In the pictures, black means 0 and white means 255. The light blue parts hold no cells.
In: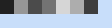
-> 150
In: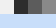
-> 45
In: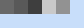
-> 89
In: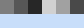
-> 87
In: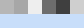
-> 167
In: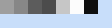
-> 135
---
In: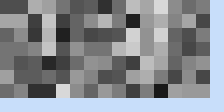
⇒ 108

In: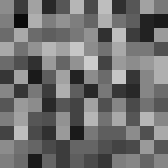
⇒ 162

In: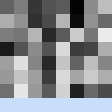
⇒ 139

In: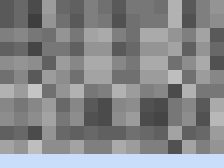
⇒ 127

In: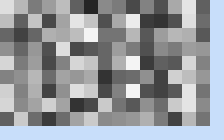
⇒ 228

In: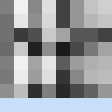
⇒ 195

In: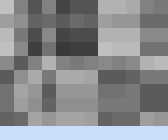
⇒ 129
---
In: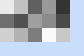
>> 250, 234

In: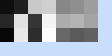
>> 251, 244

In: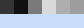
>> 218, 174

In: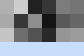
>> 205, 197

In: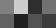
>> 205, 128

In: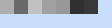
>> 193, 174

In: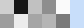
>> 250, 236
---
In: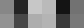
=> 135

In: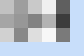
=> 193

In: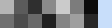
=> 181

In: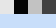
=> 230

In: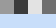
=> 154

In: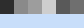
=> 45

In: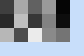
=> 63

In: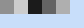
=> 144
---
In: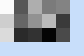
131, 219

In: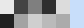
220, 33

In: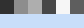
94, 48

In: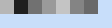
105, 182

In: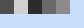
139, 79

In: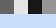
149, 99

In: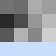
158, 87

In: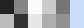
118, 188

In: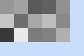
144, 55
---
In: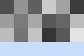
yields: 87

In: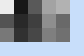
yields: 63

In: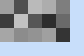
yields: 86

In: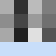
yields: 70

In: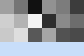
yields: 45

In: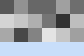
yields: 117

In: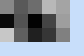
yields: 2

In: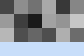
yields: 162
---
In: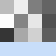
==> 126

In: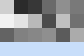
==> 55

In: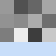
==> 102

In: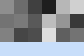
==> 64

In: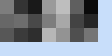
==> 25

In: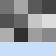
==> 89

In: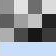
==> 109
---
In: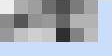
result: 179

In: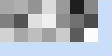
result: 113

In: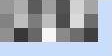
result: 218

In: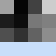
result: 120

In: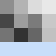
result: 123

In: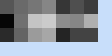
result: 134

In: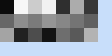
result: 116

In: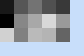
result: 216

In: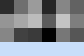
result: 196
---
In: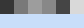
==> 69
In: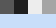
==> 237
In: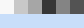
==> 132
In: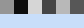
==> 184
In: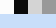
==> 212
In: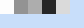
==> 38
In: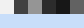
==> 23
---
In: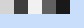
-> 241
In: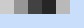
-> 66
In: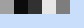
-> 49
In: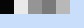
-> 149
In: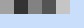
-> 130
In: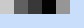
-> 56
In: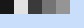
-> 58
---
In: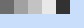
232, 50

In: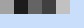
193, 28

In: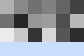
235, 38

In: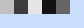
230, 19

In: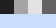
226, 32

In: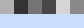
213, 51

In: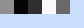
249, 5

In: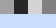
211, 39

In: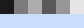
230, 26
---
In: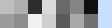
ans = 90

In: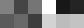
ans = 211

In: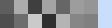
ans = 180

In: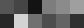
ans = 77

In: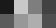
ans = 152

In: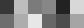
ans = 103

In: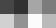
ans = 146

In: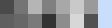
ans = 141
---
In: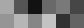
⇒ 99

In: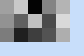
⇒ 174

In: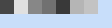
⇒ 195

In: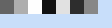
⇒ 135

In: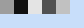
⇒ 193

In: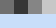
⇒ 199

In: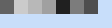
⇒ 78

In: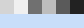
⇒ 34
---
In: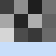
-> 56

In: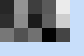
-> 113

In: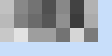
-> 158

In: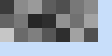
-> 127

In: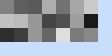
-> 151

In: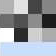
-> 207

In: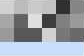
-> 87

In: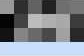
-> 105

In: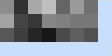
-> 37

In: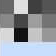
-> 197
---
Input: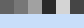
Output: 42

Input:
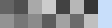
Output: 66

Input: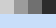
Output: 156

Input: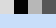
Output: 3

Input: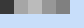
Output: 187

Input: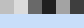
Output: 32
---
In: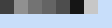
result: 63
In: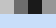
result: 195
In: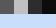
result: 88
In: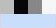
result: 189
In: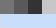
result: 116
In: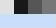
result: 224
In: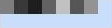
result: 126
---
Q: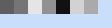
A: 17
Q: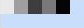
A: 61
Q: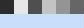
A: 195
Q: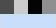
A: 203
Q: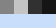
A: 196
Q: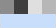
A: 62
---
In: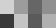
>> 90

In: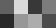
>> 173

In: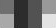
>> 82

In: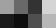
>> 79

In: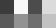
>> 110

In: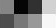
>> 152
